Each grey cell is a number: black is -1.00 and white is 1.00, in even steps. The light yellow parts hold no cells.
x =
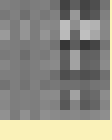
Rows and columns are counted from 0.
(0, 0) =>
0.01
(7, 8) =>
-0.37
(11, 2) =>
0.13
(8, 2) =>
-0.10
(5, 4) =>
-0.04
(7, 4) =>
-0.01
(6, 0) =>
0.05
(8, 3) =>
0.00
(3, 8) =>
0.50
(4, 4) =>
0.00
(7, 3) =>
-0.01
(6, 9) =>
-0.19
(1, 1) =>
0.00
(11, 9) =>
0.07
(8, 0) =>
-0.10
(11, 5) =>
0.08
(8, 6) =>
-0.12
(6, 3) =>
-0.01
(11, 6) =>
0.05
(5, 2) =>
-0.14
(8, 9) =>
-0.09
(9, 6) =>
-0.25
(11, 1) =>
-0.03
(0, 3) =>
-0.02
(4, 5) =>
-0.09
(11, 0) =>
0.14
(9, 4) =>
0.08
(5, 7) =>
0.27
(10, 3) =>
-0.01
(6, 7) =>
0.27
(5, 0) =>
-0.04
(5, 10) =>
0.05
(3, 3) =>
-0.02

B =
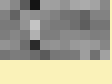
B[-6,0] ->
0.24
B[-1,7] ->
-0.04
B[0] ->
[0.24, 0.07, -0.29, -0.84, 0.26, 0.25, 0.15, 0.30, 0.34, 0.28, 0.07]
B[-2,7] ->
0.20
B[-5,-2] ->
0.02
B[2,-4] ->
-0.13
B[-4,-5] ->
-0.04
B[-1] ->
[-0.08, -0.03, -0.04, -0.15, -0.29, -0.07, -0.05, -0.04, 0.24, -0.11, 0.26]
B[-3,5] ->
-0.01
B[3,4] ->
-0.02
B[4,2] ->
-0.14
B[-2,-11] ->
0.15
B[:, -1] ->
[0.07, 0.02, -0.08, 0.00, 0.05, 0.26]
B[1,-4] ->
-0.11
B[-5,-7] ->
0.09

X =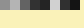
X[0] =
0.13
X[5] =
0.64
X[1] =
0.41

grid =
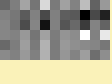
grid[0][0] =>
-0.19
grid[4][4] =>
0.40
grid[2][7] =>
-0.18
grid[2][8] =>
-0.54
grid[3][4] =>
0.26
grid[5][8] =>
0.24
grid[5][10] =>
0.11
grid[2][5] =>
0.01
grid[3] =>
[0.05, 0.02, 0.19, -0.08, 0.26, -0.03, 0.16, 0.10, 1.00, 0.01, 0.82]
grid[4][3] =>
-0.04
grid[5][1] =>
0.01
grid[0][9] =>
-0.23
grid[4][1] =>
-0.02
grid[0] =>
[-0.19, -0.01, 0.29, -0.08, 0.70, -0.04, 0.26, 0.02, 0.48, -0.23, 0.20]
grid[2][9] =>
0.03
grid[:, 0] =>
[-0.19, 0.01, 0.05, 0.05, -0.18, 0.08]
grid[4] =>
[-0.18, -0.02, 0.24, -0.04, 0.40, -0.04, 0.20, 0.12, 0.08, 0.04, -0.07]
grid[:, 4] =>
[0.70, -0.43, -0.86, 0.26, 0.40, 0.39]
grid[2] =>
[0.05, -0.09, -0.40, 0.04, -0.86, 0.01, -0.33, -0.18, -0.54, 0.03, -0.22]

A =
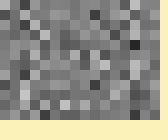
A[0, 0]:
0.41
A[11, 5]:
-0.09
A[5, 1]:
0.14
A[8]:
[-0.37, -0.11, 0.33, -0.03, 0.00, 0.18, 0.14, -0.08, 0.06, -0.51, -0.06, 0.16, 0.26, -0.26, -0.05, 0.23]
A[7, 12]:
-0.32
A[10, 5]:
-0.19
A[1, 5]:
0.18
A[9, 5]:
-0.14
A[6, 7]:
-0.02
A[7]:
[0.24, -0.14, -0.49, 0.34, -0.15, -0.04, -0.07, 0.03, 0.07, 0.12, -0.21, -0.03, -0.32, 0.40, -0.11, -0.04]
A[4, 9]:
-0.08
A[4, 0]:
-0.04
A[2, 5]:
-0.01
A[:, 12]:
[-0.28, 0.28, -0.31, 0.01, -0.22, -0.17, -0.05, -0.32, 0.26, 0.05, -0.01, 0.02]
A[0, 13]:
0.48
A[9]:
[-0.01, -0.13, 0.54, -0.07, -0.23, -0.14, -0.20, -0.08, -0.10, -0.06, -0.13, 0.35, 0.05, -0.37, -0.27, 0.07]
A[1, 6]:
0.13
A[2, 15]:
-0.09
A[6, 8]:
-0.27
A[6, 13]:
0.45
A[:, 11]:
[0.09, 0.17, -0.07, -0.40, 0.09, -0.12, -0.08, -0.03, 0.16, 0.35, -0.08, -0.03]
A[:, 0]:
[0.41, -0.37, 0.15, -0.10, -0.04, 0.00, 0.01, 0.24, -0.37, -0.01, -0.20, -0.03]
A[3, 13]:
0.40
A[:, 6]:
[0.00, 0.13, -0.08, -0.25, -0.30, -0.11, 0.13, -0.07, 0.14, -0.20, 0.50, -0.24]
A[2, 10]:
-0.26
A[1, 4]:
-0.01
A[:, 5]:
[0.01, 0.18, -0.01, -0.04, 0.00, 0.12, 0.08, -0.04, 0.18, -0.14, -0.19, -0.09]
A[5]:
[0.00, 0.14, -0.24, 0.36, -0.19, 0.12, -0.11, 0.33, -0.35, 0.33, -0.35, -0.12, -0.17, 0.04, 0.09, -0.05]
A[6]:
[0.01, -0.17, -0.27, -0.07, 0.18, 0.08, 0.13, -0.02, -0.27, 0.21, 0.47, -0.08, -0.05, 0.45, 0.18, -0.19]
